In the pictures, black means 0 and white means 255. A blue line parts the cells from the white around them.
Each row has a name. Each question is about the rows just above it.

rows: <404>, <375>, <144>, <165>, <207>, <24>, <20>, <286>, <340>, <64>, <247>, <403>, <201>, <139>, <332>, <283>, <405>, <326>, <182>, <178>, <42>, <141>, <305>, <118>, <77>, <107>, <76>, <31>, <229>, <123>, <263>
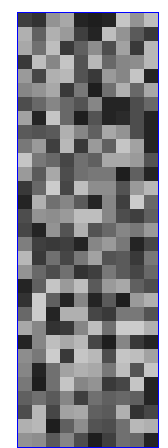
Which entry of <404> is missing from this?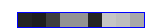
[50]
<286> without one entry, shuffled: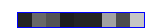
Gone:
[43]
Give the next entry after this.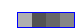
[120]
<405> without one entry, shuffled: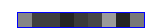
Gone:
[126]

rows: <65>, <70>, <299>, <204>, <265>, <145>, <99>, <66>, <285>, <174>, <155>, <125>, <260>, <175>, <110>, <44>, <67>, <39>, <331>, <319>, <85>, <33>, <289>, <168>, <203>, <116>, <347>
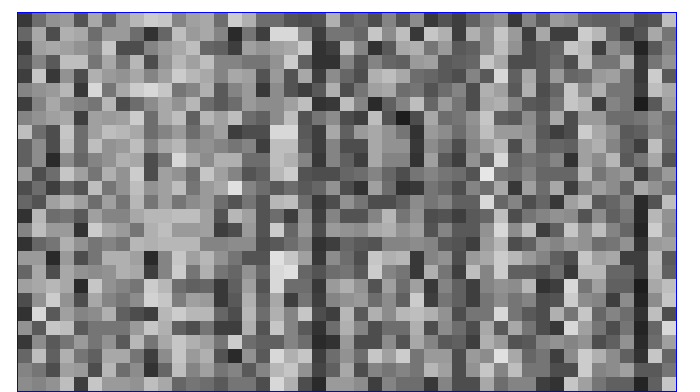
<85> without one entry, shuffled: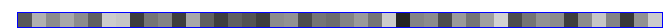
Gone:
[125]
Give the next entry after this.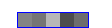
[140]
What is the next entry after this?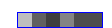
[168]
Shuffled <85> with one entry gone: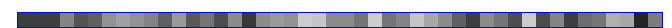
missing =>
[210]
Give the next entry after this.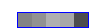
[117]
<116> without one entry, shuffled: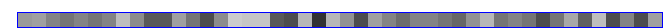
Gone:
[69]
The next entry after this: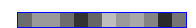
[62]

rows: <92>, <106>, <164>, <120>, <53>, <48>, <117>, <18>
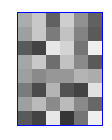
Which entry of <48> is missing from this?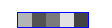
[75]
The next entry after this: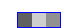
[97]
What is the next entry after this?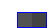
[225]
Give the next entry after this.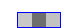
[138]
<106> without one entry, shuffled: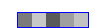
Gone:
[131]

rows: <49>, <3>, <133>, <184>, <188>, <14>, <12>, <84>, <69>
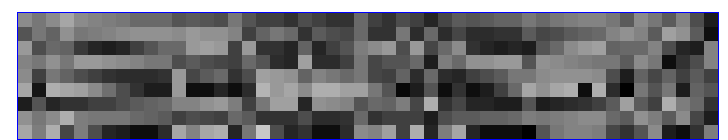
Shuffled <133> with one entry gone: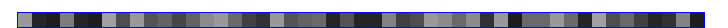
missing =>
[57]
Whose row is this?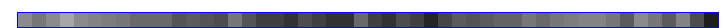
<49>
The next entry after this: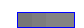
[119]
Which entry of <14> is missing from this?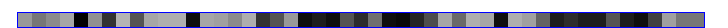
[21]
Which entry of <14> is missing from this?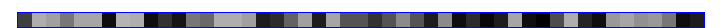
[111]
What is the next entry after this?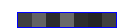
[77]
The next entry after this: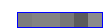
[119]

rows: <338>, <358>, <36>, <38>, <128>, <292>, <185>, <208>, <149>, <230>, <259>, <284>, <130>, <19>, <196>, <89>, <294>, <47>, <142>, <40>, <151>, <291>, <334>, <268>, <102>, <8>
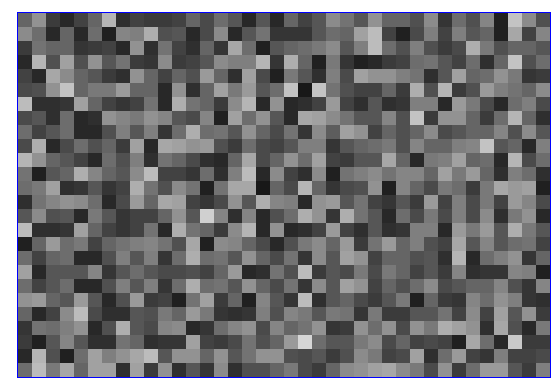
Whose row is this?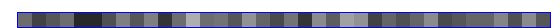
<149>
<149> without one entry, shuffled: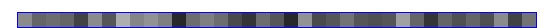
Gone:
[93]
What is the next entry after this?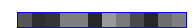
[74]
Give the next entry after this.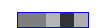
[101]

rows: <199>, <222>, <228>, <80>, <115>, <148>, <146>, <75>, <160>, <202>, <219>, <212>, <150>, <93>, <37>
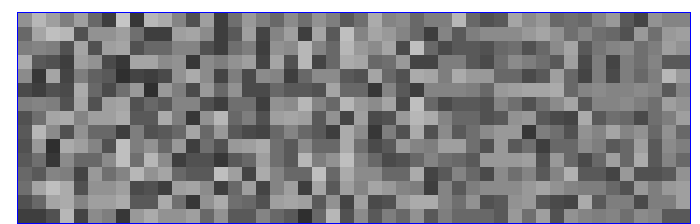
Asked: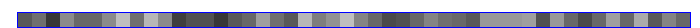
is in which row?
<219>
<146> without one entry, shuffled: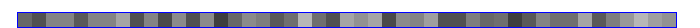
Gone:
[191]
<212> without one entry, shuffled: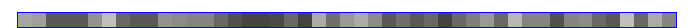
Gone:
[177]
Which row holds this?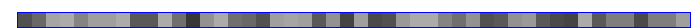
<93>
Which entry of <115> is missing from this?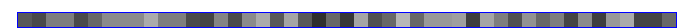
[97]
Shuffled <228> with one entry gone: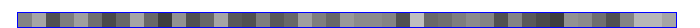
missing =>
[118]
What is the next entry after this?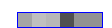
[159]

